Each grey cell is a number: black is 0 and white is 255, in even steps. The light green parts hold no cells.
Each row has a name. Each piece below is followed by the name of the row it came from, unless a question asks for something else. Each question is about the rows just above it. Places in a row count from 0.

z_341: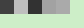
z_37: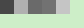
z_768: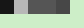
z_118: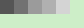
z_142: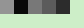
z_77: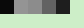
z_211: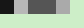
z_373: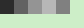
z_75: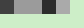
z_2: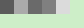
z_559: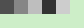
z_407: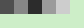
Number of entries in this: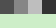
4
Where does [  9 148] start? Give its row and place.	z_77, 0
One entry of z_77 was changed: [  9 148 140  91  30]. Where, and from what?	3, [98]
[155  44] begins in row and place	z_75, 2
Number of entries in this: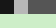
4

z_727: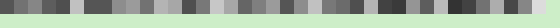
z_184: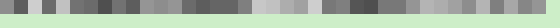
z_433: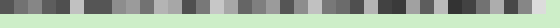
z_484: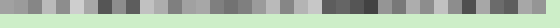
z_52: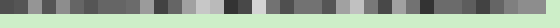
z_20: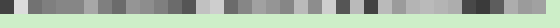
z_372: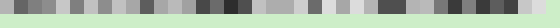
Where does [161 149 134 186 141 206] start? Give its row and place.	z_20, 18
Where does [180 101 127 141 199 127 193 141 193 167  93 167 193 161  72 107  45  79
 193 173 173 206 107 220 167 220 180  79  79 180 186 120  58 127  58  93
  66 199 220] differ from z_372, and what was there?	12, [186]
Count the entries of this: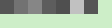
7
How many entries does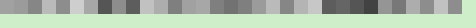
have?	33
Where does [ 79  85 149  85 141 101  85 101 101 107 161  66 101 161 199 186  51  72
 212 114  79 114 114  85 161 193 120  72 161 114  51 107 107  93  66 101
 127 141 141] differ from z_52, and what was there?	10, [155]

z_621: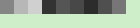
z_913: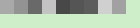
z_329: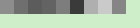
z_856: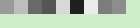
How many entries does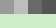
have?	4
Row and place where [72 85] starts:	z_913, 4
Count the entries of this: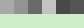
6
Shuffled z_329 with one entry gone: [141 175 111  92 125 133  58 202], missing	[99]

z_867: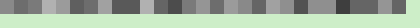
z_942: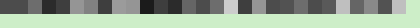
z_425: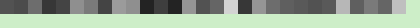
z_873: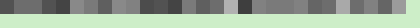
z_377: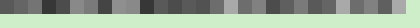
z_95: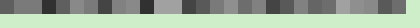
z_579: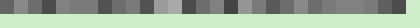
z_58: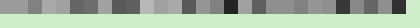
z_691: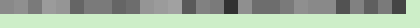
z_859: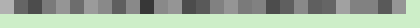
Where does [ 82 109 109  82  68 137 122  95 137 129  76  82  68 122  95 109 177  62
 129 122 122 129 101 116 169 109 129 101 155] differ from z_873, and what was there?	23, [109]
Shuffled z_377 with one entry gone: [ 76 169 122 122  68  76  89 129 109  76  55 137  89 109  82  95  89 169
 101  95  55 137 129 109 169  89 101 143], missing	[116]
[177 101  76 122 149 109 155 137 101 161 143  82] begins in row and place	z_867, 10
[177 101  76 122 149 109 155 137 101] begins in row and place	z_867, 10
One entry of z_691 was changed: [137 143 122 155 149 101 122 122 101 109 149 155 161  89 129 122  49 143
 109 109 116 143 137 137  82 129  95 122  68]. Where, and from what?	20, [122]

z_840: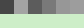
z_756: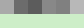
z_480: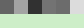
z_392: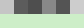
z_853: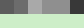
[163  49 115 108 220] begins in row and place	z_480, 1
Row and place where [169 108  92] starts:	z_756, 0
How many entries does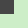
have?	1
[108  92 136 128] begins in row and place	z_756, 1
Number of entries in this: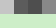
4
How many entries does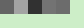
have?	5

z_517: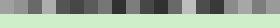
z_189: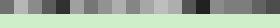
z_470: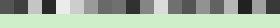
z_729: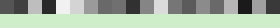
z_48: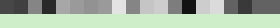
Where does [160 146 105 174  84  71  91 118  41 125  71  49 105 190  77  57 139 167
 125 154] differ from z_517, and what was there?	8, [49]
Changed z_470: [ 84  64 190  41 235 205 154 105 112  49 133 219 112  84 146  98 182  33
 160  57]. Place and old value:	2, [197]
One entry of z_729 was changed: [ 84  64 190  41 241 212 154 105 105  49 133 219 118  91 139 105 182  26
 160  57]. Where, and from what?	8, [112]
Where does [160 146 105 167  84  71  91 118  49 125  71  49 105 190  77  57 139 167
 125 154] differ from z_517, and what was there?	3, [174]

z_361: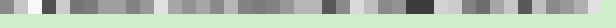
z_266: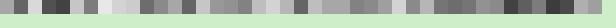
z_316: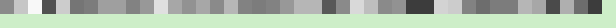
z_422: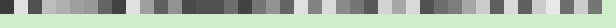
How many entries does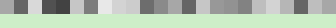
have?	24
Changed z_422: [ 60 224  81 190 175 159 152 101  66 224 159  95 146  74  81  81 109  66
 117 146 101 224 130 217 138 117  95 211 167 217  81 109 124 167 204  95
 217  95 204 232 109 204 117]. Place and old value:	26, [88]
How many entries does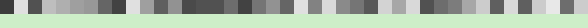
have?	42

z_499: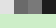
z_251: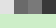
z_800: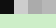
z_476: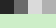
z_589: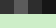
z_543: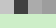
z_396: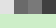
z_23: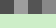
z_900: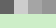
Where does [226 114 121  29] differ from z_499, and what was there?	1, [106]
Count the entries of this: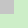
1
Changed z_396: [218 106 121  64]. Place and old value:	0, [226]
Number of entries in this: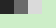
3

